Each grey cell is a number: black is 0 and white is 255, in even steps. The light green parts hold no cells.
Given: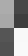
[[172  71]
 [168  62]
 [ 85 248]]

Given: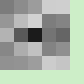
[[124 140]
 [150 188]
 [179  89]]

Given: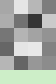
[[167 229]
 [173 114]
 [118 180]]

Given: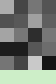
[[173  70]
 [ 81  88]
 [164 119]]

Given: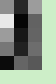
[[143  39]
 [233   5]
 [156  23]]

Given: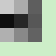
[[203 171]
 [ 14  39]
 [176 137]]

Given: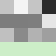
[[196 244]
 [125 125]
 [192 138]]
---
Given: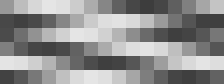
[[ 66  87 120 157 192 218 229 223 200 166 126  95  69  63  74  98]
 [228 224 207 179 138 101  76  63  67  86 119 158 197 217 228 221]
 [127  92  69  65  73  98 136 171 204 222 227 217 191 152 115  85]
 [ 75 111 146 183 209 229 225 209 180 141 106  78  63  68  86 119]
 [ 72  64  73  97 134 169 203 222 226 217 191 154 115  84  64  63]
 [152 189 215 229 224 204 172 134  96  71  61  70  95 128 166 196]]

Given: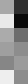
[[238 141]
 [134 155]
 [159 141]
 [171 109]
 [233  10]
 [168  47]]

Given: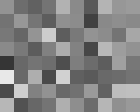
[[183  82 103 116 175 142 108 182 144 153]
 [ 74 207 129 146 105 113 154  97 189 191]
 [232 105 174  74 209  96  90 105 108 115]
 [ 53 104 116 110  78 126 108  93 160 119]
 [138 121  92 129 173 130  71 184 157 146]
 [120 102 148 204  93 121 147 140 116 167]
 [115 151 117  93 144 140  65 137 142 137]
 [147 109  97 116 178 138  89 180 151 155]]

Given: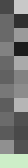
[[144  81]
 [ 90  73]
 [107  80]
 [ 93 181]
 [120 140]
 [ 97 130]
 [104 170]
 [130  28]
 [105 154]
 [105  47]
 [ 72 200]]

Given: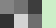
[[ 50 211 110]
 [132 114  61]]

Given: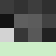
[[211  55  88  33]
 [ 19  95  92  66]
 [ 60  50  61  47]]
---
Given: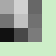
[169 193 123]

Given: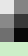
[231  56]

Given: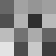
[103 179 171  61]

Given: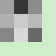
[161 203 105]

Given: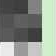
[67 96 61]

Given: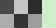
[73 52]
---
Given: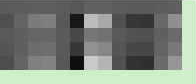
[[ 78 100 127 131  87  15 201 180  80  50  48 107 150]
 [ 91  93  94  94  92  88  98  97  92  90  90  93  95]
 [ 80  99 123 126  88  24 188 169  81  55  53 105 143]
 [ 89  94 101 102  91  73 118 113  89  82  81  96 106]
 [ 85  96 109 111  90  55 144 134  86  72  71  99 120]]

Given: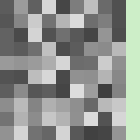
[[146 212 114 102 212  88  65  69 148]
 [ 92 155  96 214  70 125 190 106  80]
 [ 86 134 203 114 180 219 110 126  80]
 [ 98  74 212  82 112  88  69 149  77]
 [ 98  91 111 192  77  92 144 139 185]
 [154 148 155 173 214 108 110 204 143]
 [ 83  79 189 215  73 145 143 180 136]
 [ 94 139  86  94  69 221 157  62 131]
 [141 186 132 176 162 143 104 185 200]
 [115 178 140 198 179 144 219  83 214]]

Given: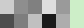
[[ 77 126 192  26 173]
 [205 142 128 222 154]]

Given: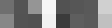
[[135  83  81 241  59  94  90 192]
 [111  84 149 246  82  86  89 208]]

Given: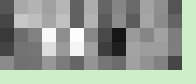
[[138 113 114 151 123 101 148 118 108 161 146 129  69]
 [ 86 169 179 161 182  97 173 101 133 106 162 143  84]
 [ 70 198 189 165 192  97 179  90 140  92 165 139 100]
 [ 57 109 130 248 142 253 136  72  21 154 134 161 125]
 [ 68 115 117 221 154 245 159  61  30 163 157 157 126]]

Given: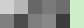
[[128  75 127 136  59]
 [208 182 103 122 109]]

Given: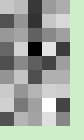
[[ 82 180 163 223 134]
 [199 187  56 155 173]
 [ 81 148  50 198 216]
 [152 164  97 136 160]
 [102 210   0 227  59]
 [ 79 137  95  67 158]
 [148 196  79 176 176]
 [202 149 180 209 204]
 [208 120 160 255  68]]

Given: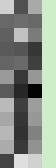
[[ 67 223 209]
 [208  80 169]
 [104 109 104]
 [ 96 194 123]
 [ 90  86  54]
 [100 106  63]
 [154  56 151]
 [ 89  38   4]
 [186  62 157]
 [166  54 152]
 [183  50 129]
 [171  57 146]]

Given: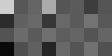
[[  9  79  96  37 104  84 113  81]
 [207  87 101 171  85  91  61  85]
 [ 44  97 105  55 104  90 115  88]
 [ 83 108  90 111  93 101  84 101]]
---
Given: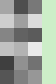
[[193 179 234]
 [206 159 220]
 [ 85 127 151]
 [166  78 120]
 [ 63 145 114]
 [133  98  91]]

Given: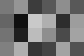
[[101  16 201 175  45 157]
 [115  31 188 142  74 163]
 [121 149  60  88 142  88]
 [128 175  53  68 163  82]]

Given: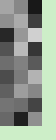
[[ 39 151 208]
 [ 76 123 179]
 [104  32 143]
 [ 96 157 135]
 [110 129  90]
 [116 110  68]
 [143 171  62]
 [ 83 186  54]
 [165 135  24]]

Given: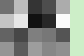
[[149  91 157 135 143]
 [ 99  71 127 119  84]
 [112 188  52  77 172]
 [196 231  17  39 251]]

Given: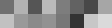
[[193 153 138 146 119  51 199 218]
 [112 178  85 186 125  98  72 166]]

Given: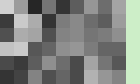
[[ 59 202 172  52 124 137 109  93 156]
 [ 80 172 164  80 131 137 117 124 143]
 [ 52  67 131  80 101  74 178 150 131]
 [ 74  59  93 143 109  74 164 117  87]
 [194 202  87 101 143 150 124 101 101]
 [209 156  38 117  52  93 150 109 164]]

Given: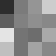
[[191 116 163 136]
 [ 45 123 149 205]
 [ 94 129 143 136]
 [228 116 109 169]]

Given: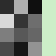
[[ 74  23 147]
 [216  52 110]
 [126  88 102]
 [ 44 174  15]]

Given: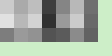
[[225 184 211  49 154 203 105]
 [203 170 190  62 133 184 111]
 [125 154 146  83  91 139  98]]
